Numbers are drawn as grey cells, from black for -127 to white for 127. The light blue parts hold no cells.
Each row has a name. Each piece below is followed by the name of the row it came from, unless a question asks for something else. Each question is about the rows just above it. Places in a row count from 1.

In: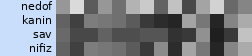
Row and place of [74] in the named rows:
nedof, 7
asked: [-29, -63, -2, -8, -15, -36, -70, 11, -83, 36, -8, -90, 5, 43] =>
nifiz
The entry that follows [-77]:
[-70]

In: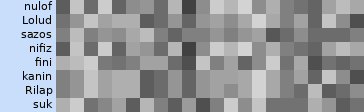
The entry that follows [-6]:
[-13]
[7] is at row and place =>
suk, 4
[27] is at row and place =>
suk, 10
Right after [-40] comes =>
[-19]

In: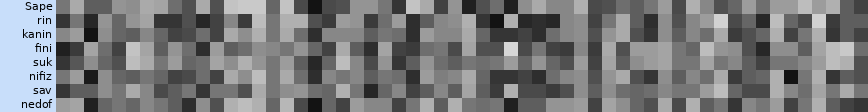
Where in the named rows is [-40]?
suk, 2
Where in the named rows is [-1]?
nifiz, 28
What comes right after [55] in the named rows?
[-53]
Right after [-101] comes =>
[14]

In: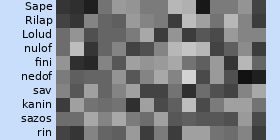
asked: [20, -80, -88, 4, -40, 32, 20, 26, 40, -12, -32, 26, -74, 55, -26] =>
fini
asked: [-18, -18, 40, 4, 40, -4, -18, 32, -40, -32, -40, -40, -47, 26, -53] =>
sazos
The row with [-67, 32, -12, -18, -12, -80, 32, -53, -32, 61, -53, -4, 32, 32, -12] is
kanin
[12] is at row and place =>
nulof, 14
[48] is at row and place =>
Sape, 10

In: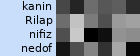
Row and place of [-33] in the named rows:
kanin, 5
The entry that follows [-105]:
[-48]
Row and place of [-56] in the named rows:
kanin, 1
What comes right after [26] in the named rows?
[33]
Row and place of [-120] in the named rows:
nedof, 6
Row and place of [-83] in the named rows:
kanin, 6

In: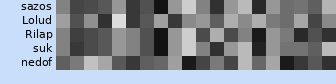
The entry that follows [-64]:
[-52]
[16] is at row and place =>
Lolud, 3
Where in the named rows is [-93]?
suk, 15
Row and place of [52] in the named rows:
sazos, 20

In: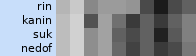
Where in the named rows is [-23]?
nedof, 5
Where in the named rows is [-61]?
nedof, 6
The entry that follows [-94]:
[-38]
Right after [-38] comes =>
[0]

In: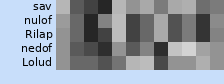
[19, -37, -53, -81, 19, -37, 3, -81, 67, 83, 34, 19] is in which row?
nedof
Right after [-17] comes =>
[-4]
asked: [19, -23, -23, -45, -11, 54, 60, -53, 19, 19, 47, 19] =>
Lolud
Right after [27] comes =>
[-23]

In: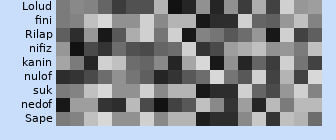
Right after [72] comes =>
[-75]
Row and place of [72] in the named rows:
Sape, 15
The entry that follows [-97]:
[-82]

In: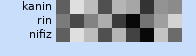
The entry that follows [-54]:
[3]
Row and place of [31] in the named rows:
rin, 8

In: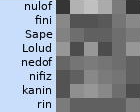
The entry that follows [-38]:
[-10]
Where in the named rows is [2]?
Sape, 1
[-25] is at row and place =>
nedof, 1
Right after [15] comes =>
[23]

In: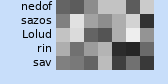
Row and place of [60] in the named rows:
sav, 4
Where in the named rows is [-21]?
rin, 7
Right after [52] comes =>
[-83]
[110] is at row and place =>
Lolud, 6
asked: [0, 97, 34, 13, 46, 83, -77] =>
sazos

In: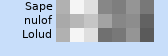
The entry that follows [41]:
[55]
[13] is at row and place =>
nulof, 6
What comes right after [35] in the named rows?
[7]
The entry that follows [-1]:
[21]
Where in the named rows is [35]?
nulof, 4

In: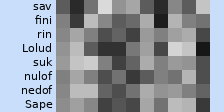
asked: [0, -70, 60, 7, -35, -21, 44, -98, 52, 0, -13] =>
fini
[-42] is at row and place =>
Sape, 5
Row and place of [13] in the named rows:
Sape, 1
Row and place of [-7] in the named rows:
Lolud, 6
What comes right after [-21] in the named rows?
[44]
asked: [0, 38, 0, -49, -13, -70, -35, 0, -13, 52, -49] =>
nulof
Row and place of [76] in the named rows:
suk, 3

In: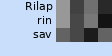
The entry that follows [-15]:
[-86]
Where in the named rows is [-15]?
Rilap, 3
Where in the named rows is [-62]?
Rilap, 2
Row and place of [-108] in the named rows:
rin, 4
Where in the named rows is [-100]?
sav, 3
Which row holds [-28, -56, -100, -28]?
sav
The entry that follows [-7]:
[-108]

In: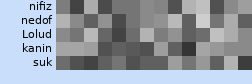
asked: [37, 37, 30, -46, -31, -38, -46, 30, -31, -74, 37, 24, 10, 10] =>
kanin
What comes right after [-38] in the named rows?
[-46]
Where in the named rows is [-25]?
Lolud, 4
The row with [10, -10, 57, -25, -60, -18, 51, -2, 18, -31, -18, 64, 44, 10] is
Lolud
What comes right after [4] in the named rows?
[-46]

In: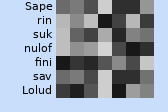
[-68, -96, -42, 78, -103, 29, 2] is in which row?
Lolud
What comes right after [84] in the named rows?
[-54]
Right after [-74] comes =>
[-88]
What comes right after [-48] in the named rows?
[78]
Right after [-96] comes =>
[-42]
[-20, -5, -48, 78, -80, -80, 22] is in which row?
Sape

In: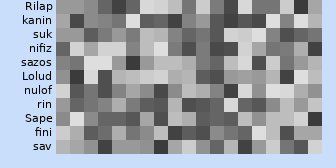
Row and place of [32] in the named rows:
Lolud, 14
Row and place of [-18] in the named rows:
fini, 4
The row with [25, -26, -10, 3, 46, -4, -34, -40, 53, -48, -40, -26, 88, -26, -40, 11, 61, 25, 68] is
rin
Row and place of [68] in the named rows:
rin, 19

